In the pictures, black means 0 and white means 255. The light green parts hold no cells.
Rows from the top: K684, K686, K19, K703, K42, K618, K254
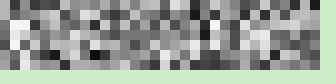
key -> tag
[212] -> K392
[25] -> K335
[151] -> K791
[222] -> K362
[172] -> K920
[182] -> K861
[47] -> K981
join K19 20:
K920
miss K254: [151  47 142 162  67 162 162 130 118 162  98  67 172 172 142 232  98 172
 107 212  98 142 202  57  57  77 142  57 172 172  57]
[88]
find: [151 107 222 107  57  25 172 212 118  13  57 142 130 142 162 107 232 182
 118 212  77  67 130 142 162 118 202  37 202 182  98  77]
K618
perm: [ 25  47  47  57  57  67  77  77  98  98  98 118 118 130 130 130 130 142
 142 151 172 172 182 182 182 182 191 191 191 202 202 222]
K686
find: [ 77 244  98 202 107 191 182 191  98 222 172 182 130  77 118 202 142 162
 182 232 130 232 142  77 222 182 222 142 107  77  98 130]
K42

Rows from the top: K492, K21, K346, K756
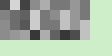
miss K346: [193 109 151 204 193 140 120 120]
[87]
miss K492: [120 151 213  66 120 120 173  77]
[140]
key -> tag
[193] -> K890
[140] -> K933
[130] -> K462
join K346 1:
K933
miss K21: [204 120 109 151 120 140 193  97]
[130]

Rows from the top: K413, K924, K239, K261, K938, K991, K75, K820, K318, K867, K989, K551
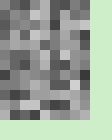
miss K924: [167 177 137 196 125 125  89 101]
[113]
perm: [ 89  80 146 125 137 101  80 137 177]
K75
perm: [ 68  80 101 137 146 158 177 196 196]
K989
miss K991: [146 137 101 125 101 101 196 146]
[187]
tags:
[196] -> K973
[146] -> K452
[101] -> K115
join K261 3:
K115

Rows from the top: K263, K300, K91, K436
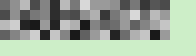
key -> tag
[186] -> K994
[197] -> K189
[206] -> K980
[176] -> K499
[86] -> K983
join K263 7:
K994
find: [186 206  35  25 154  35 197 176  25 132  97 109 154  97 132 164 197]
K91
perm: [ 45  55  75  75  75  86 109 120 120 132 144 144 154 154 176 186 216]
K300
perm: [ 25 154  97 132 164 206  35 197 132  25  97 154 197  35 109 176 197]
K436

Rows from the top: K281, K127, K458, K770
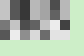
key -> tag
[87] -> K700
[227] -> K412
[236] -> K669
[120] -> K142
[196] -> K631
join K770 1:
K700
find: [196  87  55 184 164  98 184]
K127
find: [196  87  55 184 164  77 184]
K281
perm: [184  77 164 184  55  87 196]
K281

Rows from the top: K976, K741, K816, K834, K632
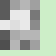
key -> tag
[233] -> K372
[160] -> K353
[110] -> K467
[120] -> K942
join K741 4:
K942
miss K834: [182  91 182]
[171]
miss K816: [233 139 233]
[222]
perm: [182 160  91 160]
K976

